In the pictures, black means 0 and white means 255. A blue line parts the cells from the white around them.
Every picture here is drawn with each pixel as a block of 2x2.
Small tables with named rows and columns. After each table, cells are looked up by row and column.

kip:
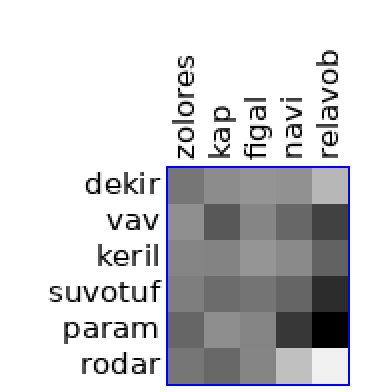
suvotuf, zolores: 126
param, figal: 132
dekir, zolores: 118
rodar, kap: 104
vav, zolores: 143
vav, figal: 133
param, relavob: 0
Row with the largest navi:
rodar

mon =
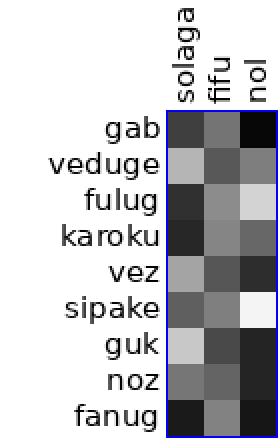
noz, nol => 36
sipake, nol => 244
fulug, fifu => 140
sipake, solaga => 95
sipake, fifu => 127
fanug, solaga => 26
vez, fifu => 86
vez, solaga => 164
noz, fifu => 100
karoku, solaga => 39
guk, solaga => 200
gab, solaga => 63
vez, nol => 45
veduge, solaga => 181
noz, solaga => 118

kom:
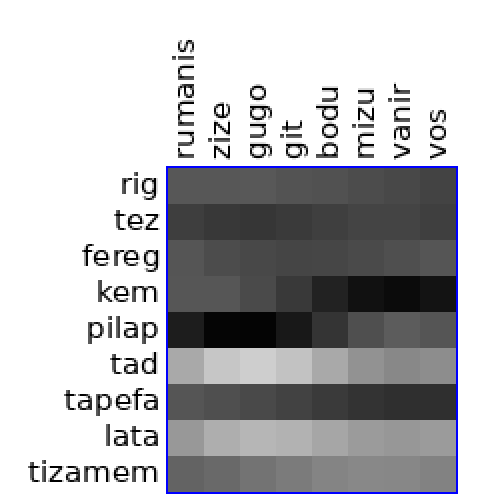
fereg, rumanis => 85
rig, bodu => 81
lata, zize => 174
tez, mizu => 68
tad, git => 194
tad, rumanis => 169
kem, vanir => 11

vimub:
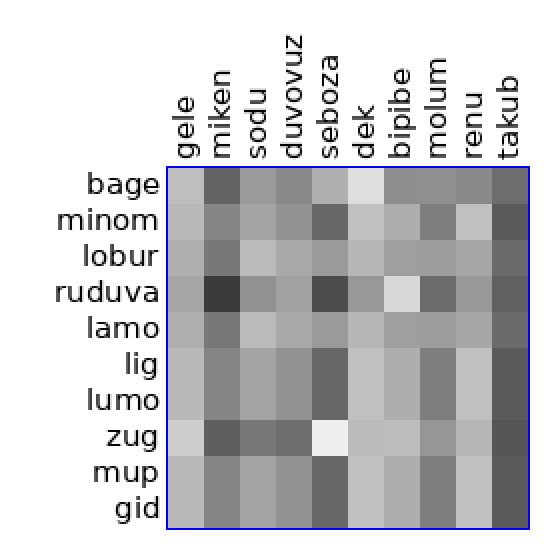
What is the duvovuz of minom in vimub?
146
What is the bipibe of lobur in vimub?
159
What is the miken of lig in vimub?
133
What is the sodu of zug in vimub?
120
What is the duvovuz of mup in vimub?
146
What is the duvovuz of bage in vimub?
137
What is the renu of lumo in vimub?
192
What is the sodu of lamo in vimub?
187
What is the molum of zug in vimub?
150
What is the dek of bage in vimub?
222
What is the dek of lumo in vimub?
192
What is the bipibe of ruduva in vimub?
216

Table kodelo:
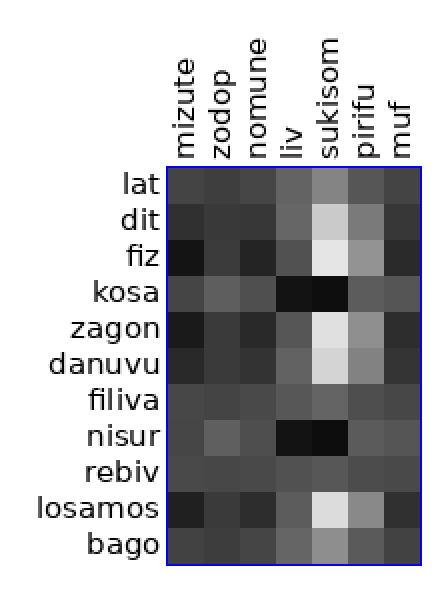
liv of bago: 101
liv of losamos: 92
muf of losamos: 48
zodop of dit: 57
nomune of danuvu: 51
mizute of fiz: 20
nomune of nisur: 78
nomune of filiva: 73
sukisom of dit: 202

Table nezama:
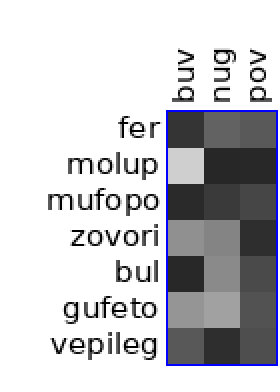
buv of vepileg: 88
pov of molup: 40
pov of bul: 74
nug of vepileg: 46
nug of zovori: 132
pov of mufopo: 70
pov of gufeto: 82
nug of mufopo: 58
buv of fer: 52
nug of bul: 138
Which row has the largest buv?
molup

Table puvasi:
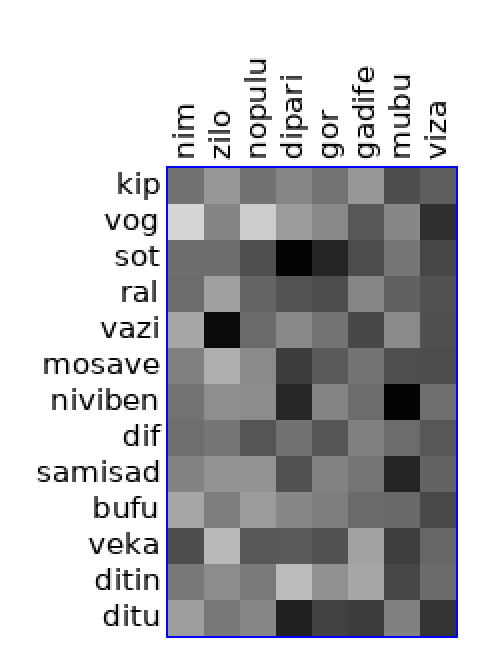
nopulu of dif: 85
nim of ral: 108
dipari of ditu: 32
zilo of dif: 118
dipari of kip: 134
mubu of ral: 97
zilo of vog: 132
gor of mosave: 90
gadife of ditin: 167

